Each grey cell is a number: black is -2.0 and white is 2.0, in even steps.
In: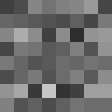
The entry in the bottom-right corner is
-0.3
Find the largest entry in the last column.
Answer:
0.5
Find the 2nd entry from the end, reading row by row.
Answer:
-0.3
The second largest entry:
0.7
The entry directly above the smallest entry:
-0.5
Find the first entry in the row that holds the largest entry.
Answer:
0.3
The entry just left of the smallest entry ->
0.2
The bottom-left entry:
0.0
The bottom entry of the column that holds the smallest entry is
-0.2
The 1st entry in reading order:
-1.0
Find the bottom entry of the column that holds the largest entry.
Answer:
-0.8
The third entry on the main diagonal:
0.2
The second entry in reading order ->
-0.8
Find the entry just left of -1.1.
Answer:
0.6
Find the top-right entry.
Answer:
-0.9
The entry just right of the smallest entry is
0.3
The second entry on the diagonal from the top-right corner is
-0.9
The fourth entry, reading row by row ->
-0.2
